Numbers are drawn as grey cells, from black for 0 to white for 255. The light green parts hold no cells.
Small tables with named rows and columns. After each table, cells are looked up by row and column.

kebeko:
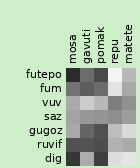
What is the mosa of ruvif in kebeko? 81
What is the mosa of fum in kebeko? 115
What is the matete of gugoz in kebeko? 217
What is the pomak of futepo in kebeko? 73
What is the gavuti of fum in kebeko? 93
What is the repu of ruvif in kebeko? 178
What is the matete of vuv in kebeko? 145
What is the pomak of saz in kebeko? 148
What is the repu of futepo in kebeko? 244
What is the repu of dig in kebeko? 221
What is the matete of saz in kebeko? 157
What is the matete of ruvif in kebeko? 170
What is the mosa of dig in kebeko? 54
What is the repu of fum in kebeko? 226
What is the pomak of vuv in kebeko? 185
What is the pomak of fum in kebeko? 108
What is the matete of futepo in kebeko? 184

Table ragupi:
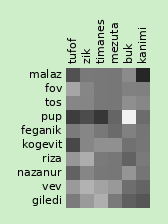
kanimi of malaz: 38
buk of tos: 143
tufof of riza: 151
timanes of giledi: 175
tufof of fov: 166
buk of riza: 98
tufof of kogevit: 72
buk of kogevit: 113
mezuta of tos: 119
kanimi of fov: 128
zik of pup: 76
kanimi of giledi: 86
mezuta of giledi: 122
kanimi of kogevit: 118
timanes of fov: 120
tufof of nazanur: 98
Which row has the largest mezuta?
vev

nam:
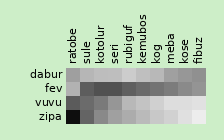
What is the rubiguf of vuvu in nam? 184
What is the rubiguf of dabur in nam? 204
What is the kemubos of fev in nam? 106
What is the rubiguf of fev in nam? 95
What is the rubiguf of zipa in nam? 172
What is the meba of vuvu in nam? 221
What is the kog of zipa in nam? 200
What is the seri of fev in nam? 81
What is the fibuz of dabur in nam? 144

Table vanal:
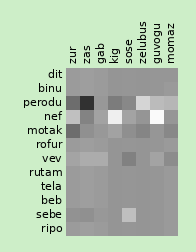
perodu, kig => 124
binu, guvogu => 150
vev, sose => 129
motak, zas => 144
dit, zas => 158
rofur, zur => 155
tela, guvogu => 150
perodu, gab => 152
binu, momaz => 154
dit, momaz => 150
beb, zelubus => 149
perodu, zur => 109
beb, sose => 150
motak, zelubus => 133

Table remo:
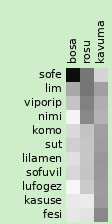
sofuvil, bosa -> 215
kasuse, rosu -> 235
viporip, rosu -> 129
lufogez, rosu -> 203
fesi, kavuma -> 136
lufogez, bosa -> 246
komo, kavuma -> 159
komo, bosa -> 217
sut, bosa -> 207
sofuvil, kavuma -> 153
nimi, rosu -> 136
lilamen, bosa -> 223
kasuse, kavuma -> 155
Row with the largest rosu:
kasuse

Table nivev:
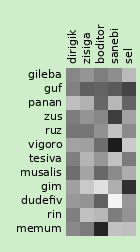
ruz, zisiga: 118
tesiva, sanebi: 194
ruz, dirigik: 118
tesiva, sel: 123
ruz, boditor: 145
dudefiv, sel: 150
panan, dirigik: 191
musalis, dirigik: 110
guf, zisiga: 95
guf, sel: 68
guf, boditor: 99
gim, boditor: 224
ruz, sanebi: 194
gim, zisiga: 201
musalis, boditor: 104
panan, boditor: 103
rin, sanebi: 125
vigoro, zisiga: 160
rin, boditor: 183
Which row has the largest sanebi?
dudefiv

